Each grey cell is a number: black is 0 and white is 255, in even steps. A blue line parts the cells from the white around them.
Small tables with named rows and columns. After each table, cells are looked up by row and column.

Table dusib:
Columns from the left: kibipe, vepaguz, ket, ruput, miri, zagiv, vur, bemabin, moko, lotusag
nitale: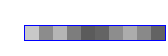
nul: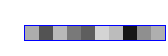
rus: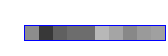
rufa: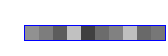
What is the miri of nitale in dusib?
91
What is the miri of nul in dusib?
94
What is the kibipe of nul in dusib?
173
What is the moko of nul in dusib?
143
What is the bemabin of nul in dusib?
23
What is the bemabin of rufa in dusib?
191
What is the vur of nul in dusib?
188
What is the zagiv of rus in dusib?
184
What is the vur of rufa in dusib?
129

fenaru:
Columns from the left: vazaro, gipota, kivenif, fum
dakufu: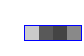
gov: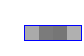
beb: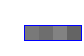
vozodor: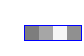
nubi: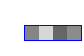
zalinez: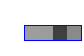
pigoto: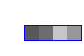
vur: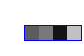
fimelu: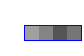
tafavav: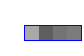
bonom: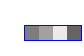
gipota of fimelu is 132
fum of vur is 193
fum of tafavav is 124
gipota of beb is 110
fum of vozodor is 144
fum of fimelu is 118
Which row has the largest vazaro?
dakufu

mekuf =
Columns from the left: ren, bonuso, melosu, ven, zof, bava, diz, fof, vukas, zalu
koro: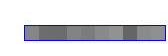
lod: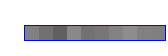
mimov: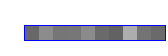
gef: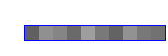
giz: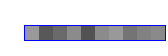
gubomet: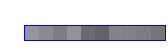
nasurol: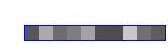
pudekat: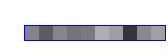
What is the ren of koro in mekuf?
133
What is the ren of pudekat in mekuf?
133
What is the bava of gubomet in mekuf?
100
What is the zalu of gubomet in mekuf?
118
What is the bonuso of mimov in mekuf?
140
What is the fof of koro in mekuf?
101
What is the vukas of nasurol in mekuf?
112
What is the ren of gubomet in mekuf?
150
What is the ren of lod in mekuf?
129
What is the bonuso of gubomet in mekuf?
139
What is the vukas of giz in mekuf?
130
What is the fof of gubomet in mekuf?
130
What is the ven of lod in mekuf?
137

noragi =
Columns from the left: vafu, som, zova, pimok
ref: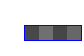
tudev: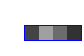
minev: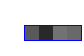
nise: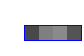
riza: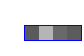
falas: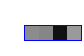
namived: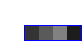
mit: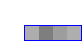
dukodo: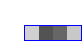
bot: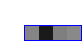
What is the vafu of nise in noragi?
72
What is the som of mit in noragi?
126
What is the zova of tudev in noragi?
108
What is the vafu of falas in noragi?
140
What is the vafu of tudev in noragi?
67
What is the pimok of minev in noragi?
105
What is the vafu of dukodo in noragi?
208
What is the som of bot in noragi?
26
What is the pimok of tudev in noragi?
50
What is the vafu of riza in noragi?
90
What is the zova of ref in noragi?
70
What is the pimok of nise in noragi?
84
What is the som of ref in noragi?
112
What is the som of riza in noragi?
181
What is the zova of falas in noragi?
17
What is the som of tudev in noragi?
160
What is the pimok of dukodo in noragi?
200
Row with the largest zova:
mit

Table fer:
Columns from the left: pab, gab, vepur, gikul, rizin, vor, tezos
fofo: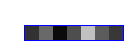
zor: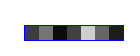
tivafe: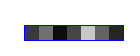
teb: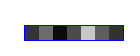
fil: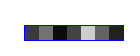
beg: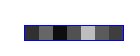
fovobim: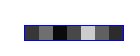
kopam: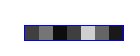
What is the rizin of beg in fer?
190
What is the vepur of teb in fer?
12
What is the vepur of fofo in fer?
11
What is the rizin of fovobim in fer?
204
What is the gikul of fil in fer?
67
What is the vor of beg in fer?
91

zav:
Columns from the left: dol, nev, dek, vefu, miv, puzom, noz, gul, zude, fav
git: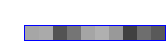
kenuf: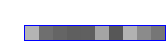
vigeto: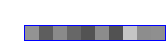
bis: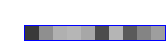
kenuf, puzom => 165
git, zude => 110
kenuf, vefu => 95
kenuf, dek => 101
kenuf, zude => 139
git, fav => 89
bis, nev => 143
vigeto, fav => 143
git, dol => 166
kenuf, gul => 178
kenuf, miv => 96
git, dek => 83
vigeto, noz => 82
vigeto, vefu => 103
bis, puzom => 76
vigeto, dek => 138
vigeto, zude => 141
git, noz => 153
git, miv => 165
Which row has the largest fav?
bis

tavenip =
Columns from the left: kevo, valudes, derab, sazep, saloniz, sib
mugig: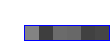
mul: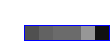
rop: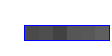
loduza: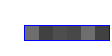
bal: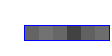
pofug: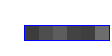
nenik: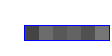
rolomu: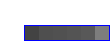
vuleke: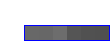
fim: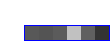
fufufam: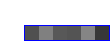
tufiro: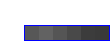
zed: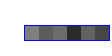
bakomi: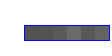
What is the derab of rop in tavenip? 66
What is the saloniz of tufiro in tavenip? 60
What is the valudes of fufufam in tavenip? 128
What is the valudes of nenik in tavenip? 108
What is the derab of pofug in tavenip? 93
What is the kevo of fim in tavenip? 88
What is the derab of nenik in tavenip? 88
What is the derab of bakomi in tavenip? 90

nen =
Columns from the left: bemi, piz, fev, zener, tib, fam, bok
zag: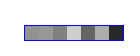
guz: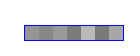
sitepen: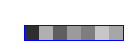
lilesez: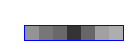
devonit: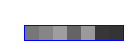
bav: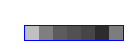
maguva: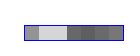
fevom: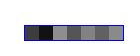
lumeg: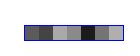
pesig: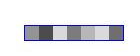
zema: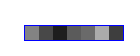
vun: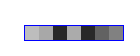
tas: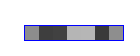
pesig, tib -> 183
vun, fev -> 40
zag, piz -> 152
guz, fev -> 154
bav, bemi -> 192
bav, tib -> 70
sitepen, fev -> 94
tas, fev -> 65
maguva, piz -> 214
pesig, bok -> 111
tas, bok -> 142
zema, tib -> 106
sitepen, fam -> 199
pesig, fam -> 218
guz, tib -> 186
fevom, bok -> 138
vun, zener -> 171
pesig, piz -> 76
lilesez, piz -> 119
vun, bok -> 129
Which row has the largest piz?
maguva

